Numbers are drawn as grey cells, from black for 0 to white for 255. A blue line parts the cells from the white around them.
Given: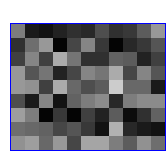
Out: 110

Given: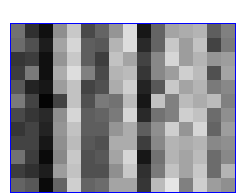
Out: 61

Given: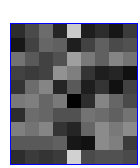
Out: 89

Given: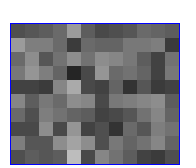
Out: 126

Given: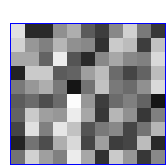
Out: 35
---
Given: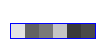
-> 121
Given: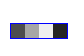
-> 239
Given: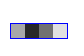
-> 113
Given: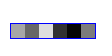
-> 222
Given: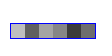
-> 164
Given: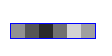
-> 42
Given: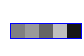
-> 101
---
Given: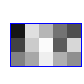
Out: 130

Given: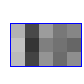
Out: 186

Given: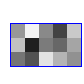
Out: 117

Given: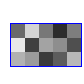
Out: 178

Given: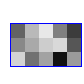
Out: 211

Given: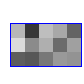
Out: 94

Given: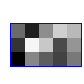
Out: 3

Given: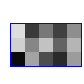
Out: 11
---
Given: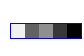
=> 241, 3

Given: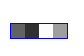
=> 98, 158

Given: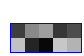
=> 62, 179

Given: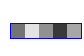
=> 116, 167

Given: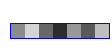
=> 140, 190

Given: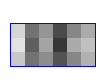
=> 214, 177
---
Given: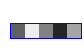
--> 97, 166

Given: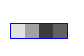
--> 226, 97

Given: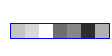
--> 196, 177

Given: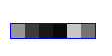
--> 150, 115

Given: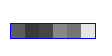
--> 93, 229

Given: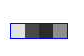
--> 225, 141

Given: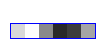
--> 216, 165

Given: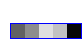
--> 98, 7

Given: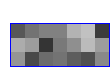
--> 87, 137

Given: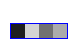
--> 30, 171
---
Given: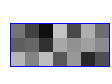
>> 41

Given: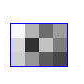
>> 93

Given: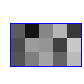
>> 100

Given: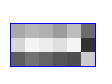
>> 78

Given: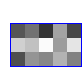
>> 178

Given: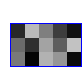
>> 150

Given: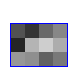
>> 97
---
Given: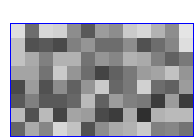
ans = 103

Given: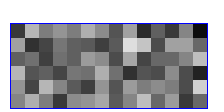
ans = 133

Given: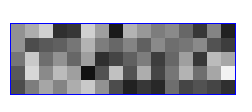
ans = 76

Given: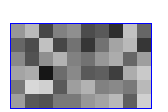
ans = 158

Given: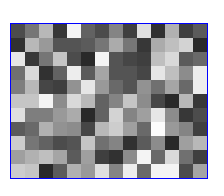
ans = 205
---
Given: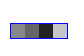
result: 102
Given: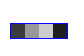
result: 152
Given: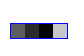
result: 43
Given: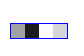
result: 29
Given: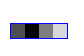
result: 5
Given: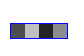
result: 192
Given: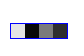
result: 8
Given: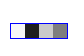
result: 29
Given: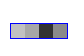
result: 167
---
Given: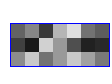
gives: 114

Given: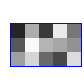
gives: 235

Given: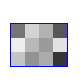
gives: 178

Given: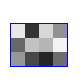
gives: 215

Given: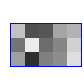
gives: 165

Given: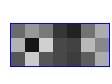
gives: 115

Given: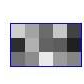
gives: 198

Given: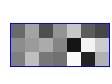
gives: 92
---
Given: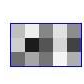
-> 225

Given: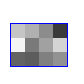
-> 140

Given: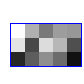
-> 157

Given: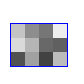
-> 118

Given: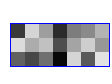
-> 138

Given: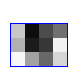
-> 76

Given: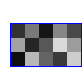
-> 134
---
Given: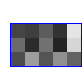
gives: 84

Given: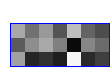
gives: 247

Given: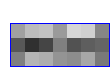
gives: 141

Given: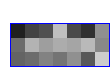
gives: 144

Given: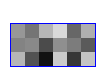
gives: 203

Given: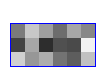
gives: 115
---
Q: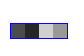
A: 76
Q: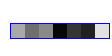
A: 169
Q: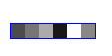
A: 76
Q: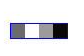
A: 107
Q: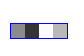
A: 139
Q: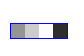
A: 148
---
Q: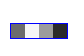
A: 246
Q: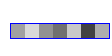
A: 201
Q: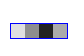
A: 142
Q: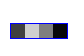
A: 207
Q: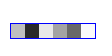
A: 163
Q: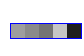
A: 116
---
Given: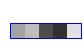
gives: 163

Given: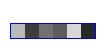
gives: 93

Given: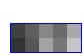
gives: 86

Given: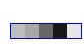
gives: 167

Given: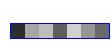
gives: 107

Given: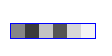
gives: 134

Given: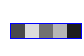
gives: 113

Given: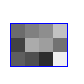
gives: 79
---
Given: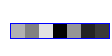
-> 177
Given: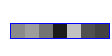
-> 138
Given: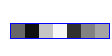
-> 103
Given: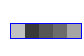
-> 193
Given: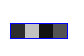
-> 45
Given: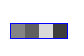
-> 132
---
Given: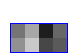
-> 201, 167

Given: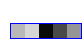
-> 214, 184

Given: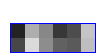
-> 218, 197

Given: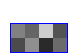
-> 204, 143

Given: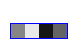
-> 233, 134

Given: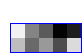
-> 241, 219
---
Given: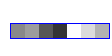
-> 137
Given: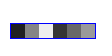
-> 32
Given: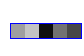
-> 159
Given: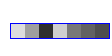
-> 221
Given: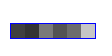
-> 64
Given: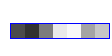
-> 75
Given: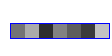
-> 116
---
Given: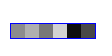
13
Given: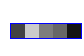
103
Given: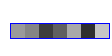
47
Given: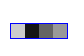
100
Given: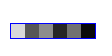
113
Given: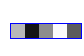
250
